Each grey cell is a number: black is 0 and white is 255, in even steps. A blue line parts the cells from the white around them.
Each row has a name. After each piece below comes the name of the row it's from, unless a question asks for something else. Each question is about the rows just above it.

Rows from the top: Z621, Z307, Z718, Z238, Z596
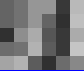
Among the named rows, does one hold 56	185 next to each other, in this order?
yes
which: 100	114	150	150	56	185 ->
Z621
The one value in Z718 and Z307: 48
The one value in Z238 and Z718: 56

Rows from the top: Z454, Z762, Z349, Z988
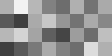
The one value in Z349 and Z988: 109
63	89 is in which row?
Z988
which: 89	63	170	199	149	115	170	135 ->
Z762
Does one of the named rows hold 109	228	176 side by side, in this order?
no

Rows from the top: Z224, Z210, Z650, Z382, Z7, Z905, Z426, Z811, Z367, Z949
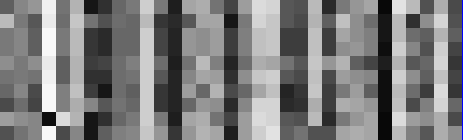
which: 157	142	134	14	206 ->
Z905
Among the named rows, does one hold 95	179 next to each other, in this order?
yes
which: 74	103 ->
Z426
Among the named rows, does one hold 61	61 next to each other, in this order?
yes
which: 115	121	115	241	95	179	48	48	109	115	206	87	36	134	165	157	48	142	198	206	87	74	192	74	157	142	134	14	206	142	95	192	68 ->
Z905

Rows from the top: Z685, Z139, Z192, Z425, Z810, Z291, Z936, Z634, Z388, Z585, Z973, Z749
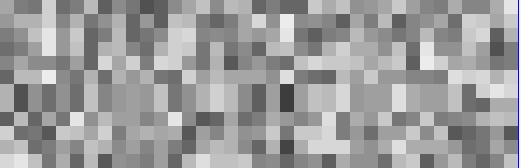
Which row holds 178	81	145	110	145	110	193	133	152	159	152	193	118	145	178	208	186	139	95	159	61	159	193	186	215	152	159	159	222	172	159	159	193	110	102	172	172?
Z634
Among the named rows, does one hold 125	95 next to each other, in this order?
no

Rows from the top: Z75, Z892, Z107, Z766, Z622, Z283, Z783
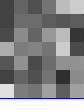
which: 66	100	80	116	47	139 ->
Z283
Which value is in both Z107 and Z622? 74
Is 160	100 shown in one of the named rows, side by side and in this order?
no

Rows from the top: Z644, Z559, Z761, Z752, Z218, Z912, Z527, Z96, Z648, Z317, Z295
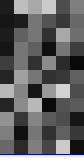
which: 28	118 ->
Z559
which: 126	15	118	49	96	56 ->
Z317
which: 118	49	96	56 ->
Z317
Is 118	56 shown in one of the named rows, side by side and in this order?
no
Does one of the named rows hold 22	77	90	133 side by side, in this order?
no
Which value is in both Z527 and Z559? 22

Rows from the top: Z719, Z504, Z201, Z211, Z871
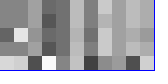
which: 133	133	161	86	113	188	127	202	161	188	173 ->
Z211
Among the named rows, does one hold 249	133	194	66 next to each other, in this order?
yes

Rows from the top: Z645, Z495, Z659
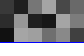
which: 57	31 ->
Z645
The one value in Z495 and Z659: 165
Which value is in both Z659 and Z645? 165
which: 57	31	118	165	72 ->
Z645
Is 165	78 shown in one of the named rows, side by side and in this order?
no
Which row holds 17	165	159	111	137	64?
Z659
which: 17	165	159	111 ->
Z659

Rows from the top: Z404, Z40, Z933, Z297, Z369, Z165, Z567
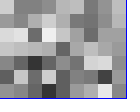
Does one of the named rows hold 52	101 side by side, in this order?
yes
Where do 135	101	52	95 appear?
Z567

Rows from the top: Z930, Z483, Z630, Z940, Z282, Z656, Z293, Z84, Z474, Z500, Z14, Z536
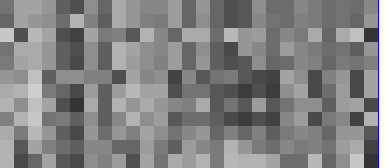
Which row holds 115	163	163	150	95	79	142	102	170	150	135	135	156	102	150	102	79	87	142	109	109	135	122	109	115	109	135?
Z930
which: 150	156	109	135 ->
Z630
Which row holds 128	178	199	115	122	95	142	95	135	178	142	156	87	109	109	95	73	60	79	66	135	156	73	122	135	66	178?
Z474

